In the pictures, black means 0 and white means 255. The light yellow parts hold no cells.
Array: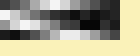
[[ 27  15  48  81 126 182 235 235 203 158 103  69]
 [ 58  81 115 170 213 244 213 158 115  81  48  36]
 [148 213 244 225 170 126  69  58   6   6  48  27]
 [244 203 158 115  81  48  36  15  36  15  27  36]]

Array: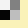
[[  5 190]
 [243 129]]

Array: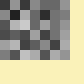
[[ 57 148  57 137 104 104 148]
 [ 75  94  75 160  66 115 160]
 [ 84 181 202 104 160 115 148]
 [125  84 192 171  84 171 148]
 [137  33 171 104  45 115 125]
 [160 181  66  94 137  66 171]]

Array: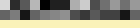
[[100 124  22 100 124 134 144  77  56  89  65  65  22 100]
 [216  44  89 183   1  32  32 174 204  77 112 153 112 153]]

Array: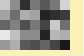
[[100 129  79 120  68 202 111]
 [152 174  89  79 100  68  25]
 [163 111 174 163  35  47  59]
 [202 140  47 120  89 120 212]
 [232 192 140 140  35 183 174]]

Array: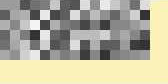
[[ 94 167 176  71 232  71  94 220 124 188 144 103 155 208  51]
 [103 176 124  51 232 103  83 188 188 188 208 144 167 135  83]
 [113 167 199 113 208  83 103 220  83 176  94  94 155  60  51]
 [155 155  83 113 124 199  94  83 220 144 232 199 167 113 220]
 [167 144 208 232  83 155 124 144  60 135  51 124 135 144 155]
 [176 135 199 244  71 176 124 113  71 124  60 135 135 155 176]]
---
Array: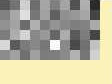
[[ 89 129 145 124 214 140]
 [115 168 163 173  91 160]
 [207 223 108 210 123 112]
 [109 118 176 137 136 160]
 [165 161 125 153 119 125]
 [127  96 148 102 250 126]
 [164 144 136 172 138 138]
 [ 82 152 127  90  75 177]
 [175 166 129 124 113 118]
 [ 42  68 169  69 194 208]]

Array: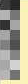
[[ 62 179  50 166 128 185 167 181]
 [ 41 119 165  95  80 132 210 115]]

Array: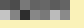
[[ 87 196]
 [ 76 132]
 [120  45]
 [ 99 135]
 [103 121]
 [ 92 187]
 [100 138]]

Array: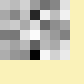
[[200 168 193 123 183 173]
 [187 134 203 120 163 150]
 [210 194 170 227 186 141]
 [157  38 220 251  95   3]
 [113 239 105 180 185 246]
 [134 189 142 154 170 210]
 [225 241 165 129 223 234]]

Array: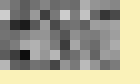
[[140 205 111 115 106  92 182]
 [115 108  43 109 124  60  97]
 [ 92  95  27 127 168  13  88]
 [113 153  88 147 177 176 114]
 [132  62 154 148 157 151 108]
 [106 120  74 113 123 182  70]
 [114 204 111  85  60  94 148]
 [108 124 115 143 166 111 121]
 [174 194  96 127 121 150 186]
 [148 102 158 124 108 100 149]
 [142  54 154 144 146 157 108]
 [134  73 163 158 171 151 123]]

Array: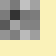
[[154 123  89 147]
 [122  51 164 127]
 [193 119 132 186]
 [162 124 130 158]]

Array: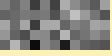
[[128  99 165 150 101]
 [101 106 108  99 181]
 [129 121 165  77 115]
 [ 60 116  59 139  12]
 [127 121 168 137 138]
 [ 65  81 170  84 115]
 [173 135 101 181  27]
 [140 192 132 102 133]
 [115 154 119 116  98]
 [ 90 117 164 139  90]
 [159  83 157 119  83]]
